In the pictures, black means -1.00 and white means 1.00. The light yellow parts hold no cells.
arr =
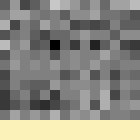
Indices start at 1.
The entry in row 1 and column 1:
-0.26
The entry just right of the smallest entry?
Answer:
-0.18
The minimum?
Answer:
-1.00
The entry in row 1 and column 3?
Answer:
-0.45
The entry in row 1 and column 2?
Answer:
0.19
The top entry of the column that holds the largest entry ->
0.56
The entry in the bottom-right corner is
-0.09
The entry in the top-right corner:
0.47
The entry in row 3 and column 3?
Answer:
0.00
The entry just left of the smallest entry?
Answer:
-0.26
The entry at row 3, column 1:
0.37
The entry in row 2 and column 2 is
0.27
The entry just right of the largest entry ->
0.37
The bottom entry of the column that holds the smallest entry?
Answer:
0.37
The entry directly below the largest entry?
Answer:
0.00
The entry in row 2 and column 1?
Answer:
0.00
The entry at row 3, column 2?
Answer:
-0.45
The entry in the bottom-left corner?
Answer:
-0.09
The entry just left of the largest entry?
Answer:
0.00

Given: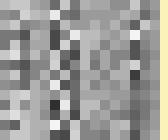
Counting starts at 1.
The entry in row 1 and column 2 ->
0.56
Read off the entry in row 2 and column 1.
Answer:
0.12
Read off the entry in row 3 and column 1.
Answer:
0.39
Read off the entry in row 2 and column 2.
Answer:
0.04
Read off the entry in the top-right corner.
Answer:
0.21
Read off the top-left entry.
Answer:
0.47
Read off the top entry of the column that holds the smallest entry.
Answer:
-0.16
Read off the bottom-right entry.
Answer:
0.30
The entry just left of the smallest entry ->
0.21
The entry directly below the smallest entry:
-0.34
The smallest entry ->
-0.63
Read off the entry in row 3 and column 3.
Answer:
0.04
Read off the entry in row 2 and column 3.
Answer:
0.64
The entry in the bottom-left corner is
0.30
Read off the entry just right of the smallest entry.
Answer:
0.83
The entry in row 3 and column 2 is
0.56
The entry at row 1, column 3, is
0.56

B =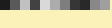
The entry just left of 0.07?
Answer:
-0.68
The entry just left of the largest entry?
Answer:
-0.48
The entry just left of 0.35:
0.70

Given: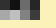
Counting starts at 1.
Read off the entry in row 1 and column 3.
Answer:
-0.15
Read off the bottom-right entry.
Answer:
-0.53
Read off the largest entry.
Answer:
0.50

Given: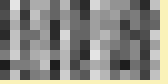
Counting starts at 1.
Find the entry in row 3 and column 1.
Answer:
-0.57
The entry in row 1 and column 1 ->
-0.49
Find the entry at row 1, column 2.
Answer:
0.79
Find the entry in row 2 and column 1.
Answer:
-0.39
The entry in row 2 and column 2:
0.51
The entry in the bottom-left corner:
-0.39
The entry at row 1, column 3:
-0.31
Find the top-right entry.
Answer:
0.51
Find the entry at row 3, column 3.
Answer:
-0.39
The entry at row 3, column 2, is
0.35
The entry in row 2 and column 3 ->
-0.57

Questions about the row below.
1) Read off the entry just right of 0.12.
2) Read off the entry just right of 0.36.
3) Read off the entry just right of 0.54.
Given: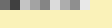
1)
0.82
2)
0.12
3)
0.28
